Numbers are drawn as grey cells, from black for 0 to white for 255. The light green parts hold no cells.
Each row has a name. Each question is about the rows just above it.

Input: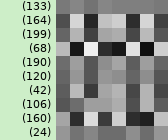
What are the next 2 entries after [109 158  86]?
[142 165]
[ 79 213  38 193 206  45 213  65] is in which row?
(164)
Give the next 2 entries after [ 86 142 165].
[ 93 158]
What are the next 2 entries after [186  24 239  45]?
[ 24 225]

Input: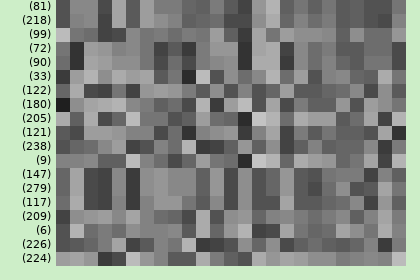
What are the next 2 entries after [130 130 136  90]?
[171 102]
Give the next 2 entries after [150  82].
[157 142]
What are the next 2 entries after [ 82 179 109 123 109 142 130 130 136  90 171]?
[102 150]
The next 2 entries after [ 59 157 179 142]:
[171 157]
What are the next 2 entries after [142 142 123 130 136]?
[130 187]

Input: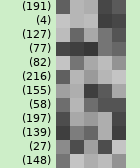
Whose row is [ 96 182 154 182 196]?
(216)
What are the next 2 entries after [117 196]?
[174 188]
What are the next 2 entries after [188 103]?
[168 117]
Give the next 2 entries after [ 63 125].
[103 174]
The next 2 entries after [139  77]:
[160  77]
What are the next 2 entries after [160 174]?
[63 90]

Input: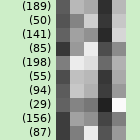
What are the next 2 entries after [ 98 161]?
[145  41]
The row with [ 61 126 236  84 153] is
(87)
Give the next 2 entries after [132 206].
[ 55 199]
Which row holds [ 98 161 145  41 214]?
(141)
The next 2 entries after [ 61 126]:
[236  84]

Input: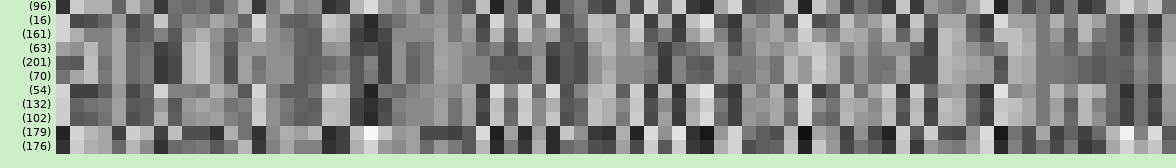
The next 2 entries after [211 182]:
[166  65]
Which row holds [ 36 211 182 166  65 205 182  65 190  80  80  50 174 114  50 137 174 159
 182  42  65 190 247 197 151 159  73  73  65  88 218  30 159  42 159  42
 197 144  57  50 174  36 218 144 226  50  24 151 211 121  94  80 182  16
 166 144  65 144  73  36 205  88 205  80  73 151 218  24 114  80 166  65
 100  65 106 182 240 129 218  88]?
(179)

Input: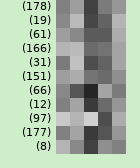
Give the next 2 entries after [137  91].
[ 91 172]
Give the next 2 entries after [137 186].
[71 99]

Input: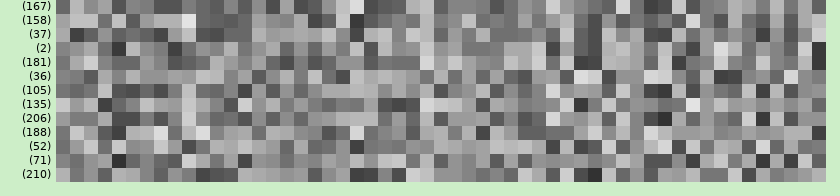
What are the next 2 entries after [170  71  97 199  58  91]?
[112 132]
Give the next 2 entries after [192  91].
[155 178]

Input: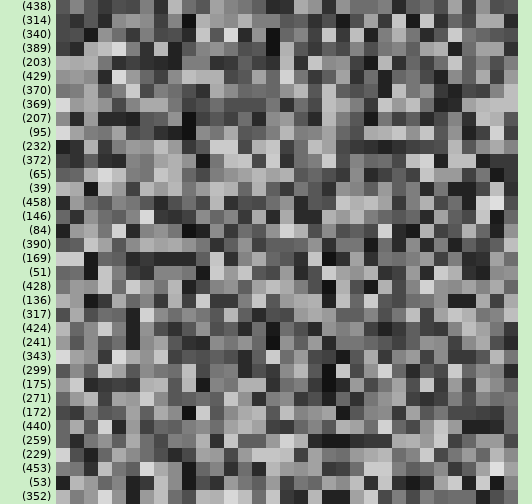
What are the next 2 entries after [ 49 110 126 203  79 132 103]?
[110  73]
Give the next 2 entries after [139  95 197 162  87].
[139 118]
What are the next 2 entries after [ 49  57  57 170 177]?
[154 203]
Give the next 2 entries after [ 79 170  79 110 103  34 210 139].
[110 139]
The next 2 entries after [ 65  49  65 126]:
[ 79 132]

